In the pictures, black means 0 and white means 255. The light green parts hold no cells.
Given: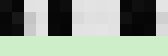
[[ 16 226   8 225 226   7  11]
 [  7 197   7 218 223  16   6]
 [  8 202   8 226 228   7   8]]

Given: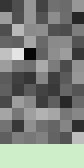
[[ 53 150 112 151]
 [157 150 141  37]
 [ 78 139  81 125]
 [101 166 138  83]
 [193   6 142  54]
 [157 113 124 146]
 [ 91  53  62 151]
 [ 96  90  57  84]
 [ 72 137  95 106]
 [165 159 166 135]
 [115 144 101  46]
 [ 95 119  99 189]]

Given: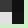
[[ 56]
 [225]]

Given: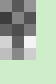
[[143 148]
 [ 61  83]
 [ 98 122]
 [211 244]
 [190 206]]

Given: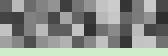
[[ 98 108 147 117 195  53 201]
 [ 67 130  71  99 184 103 147]
 [194 128  94 196 112  81  70]
 [160  78 161  94 193  54 197]]

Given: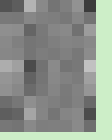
[[ 83 179 116 146]
 [121 135 126 134]
 [143 101 134 113]
 [137 117 127 130]
 [135 117 122 120]
 [173  75 138 120]
 [149  98 136 124]
 [145 107 133 130]
 [109 143 127 129]
 [ 94 165 117 137]
 [119 137 127 138]]

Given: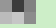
[[150 129]
 [187 140]]
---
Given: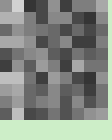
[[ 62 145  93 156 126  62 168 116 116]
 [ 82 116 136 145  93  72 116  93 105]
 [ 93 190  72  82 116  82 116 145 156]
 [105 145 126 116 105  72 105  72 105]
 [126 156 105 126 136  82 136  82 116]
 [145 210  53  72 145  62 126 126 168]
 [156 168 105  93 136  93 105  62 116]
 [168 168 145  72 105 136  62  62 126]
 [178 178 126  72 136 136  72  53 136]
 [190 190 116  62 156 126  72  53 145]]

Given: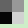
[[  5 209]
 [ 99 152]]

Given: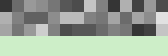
[[ 53 107 153 141 118  87  76 196 129  53 176  65 153  76]
 [164 118 153 205 129  76  87  87 107 129 118  53  65 196]
 [176 129  97  97 141 187 187 129 118 164 107 164 141 225]]

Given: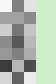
[[ 59 184  77]
 [139  88 184]
 [151 128 173]
 [161 161 139]
 [204 118 195]
 [214  99 235]
 [247 128 226]]

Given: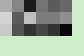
[[173 133  28 115  92 104]
 [201  83  51  71  51   8]
 [212  92 191 124 124 142]]

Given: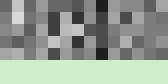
[[104 195 104 153 104 104  86 135  31 153 135 135  95 164]
 [116  95 116 144 195 164  52 153  76 116 175 104 125 144]
 [125 215 116 135  64 175  52 144  64 164  76 164 125 116]
 [135 153  95 164  64 186 195  86  76 125 144 144 125 125]
 [164 175 125 164  76 153 116 135  31 153 104 144 116 104]]

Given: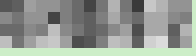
[[ 86  95 159 147 147 127 106  68 117 179 117  58 199 179 147 147]
 [106 106 137 127 190 137 117  95 106 137 159  77 168 168  95 179]
 [137 117 147 147  68 127 106  95 127 168 127 106 168 168 137 127]
 [190 117 159 190 199 159  77  86 127 190 179  95 208 219 106 159]]

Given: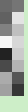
[[ 34 203]
 [ 74 180]
 [ 97 227]
 [106 117]
 [129 191]
 [160  54]
 [171  86]
 [247 215]]
